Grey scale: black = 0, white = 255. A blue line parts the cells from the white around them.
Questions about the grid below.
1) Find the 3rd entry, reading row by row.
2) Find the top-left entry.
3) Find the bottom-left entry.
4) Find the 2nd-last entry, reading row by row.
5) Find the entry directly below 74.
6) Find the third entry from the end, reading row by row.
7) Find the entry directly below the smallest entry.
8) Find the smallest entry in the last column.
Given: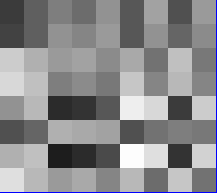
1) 126
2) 59
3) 223
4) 198
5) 133
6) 108
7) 154
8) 114
